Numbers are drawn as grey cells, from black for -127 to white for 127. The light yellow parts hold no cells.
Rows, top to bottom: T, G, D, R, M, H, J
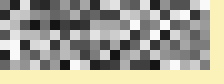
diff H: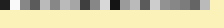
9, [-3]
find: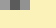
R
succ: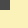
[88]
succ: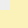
[121]
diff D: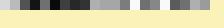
5, [-107]
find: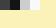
J

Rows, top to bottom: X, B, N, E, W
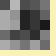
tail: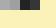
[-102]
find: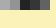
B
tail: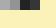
[-29]
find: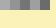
W
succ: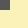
[-10]
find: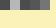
X
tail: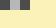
[-41 -10]

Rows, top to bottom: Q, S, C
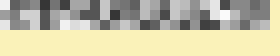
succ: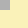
[18]
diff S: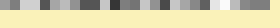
14, [59]

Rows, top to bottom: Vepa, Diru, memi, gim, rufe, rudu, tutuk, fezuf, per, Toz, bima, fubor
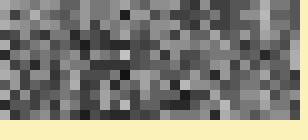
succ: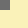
[-7]
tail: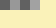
[ 14 -41  -7]
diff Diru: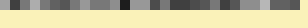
0, [24]
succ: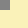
[-7]

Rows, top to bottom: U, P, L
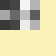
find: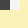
U
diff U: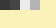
2, [117]
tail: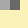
[ 63 -35]

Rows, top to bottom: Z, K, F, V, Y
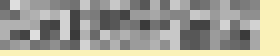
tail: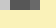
[ 27  15 -31 -69  39]
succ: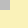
[27]
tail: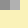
[-13  -4   5]
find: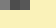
K
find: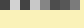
F
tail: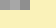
[ 5  5 72 61 27 49 49 15 15]

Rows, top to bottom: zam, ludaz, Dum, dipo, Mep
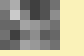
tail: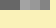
[-14]
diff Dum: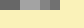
3, [24]
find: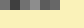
dipo

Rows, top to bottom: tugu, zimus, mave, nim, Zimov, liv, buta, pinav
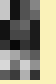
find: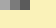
liv
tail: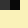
[ -77 -100]
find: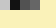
zimus
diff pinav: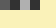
1, [-68]
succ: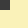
[48]

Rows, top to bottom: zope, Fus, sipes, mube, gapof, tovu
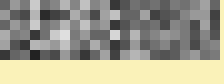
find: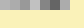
gapof
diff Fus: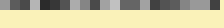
5, [-62]
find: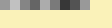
gapof
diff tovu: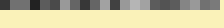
1, [-26]
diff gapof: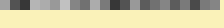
8, [-26]
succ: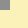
[-5]
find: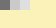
mube

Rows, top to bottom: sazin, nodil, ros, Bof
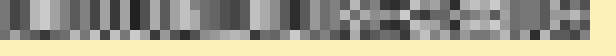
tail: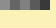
[ 43 -58 -37 -17 -26 -70  24  64   1  43 -26  24  -8  -8  13  55 -26  34
 -82  55 -37 -37 -58   1]
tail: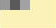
[-17  -8  -8 -37  24  24  55   1]

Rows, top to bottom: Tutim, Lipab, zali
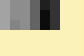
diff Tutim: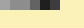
5, [-76]
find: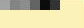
zali

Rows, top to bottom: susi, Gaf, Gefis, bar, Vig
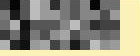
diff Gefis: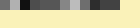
3, [-41]
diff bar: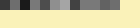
7, [-50]
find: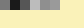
Vig
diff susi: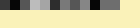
4, [26]
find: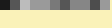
Gaf
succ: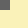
[-17]
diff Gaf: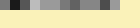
7, [-41]

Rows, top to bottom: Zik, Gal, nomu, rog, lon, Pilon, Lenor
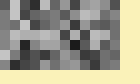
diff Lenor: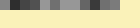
6, [14]
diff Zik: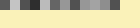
7, [-58]
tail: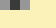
[-26 -37 -15]
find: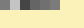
Gal

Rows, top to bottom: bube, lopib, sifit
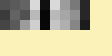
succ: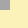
[17]
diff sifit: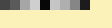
2, [28]
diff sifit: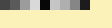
3, [79]

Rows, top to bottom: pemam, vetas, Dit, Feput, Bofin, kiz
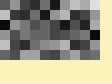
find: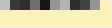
vetas
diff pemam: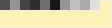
0, [-37]
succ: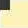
[-81]
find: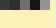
vetas
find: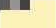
pemam
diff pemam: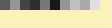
4, [-17]
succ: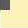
[21]

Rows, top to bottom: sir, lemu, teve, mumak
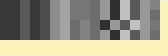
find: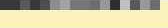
lemu
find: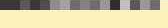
mumak

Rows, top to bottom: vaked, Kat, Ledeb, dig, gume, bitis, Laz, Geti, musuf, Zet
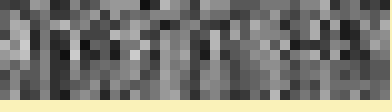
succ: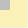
[-60]
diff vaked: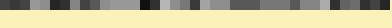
35, [-8]
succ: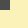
[-39]
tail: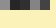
[ -39   14   24   24   24 -111  -79   54   14   -8  -70   35   14   14
  -39  -39  -39   -8   -8   -8  -39    4    4   44  -79  -28   -8  -79
  -60  -89]
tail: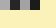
[-70  24 -39  44]

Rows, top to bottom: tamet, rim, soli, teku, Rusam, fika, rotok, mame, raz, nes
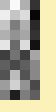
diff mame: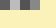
0, [-44]
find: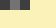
fika
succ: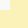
[48]

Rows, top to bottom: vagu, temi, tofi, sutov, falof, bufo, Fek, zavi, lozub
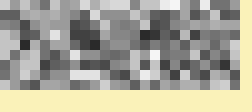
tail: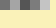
[-42 -32]
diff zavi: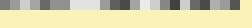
0, [-13]
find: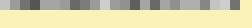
lozub
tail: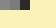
[-74 -32 -53  56 -62  -3 -13  -3 -22]
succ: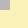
[-62]
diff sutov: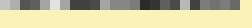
1, [37]

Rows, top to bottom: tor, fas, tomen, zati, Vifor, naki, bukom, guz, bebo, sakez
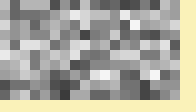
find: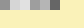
Vifor
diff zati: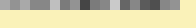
13, [-4]
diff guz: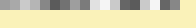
4, [19]
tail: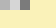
[ 53  30  63 -48 -36   7   7  19  19  30  63  41  53  74]

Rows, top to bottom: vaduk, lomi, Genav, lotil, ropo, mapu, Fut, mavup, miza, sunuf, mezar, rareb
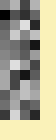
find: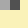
mezar
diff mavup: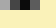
2, [-106]

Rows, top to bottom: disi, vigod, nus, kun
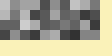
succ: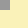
[44]
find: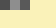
disi
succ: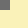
[-68]
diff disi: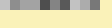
5, [14]

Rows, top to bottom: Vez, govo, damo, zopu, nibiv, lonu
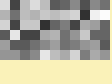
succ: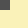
[9]
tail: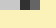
[ -2 -59  42  30 -26]

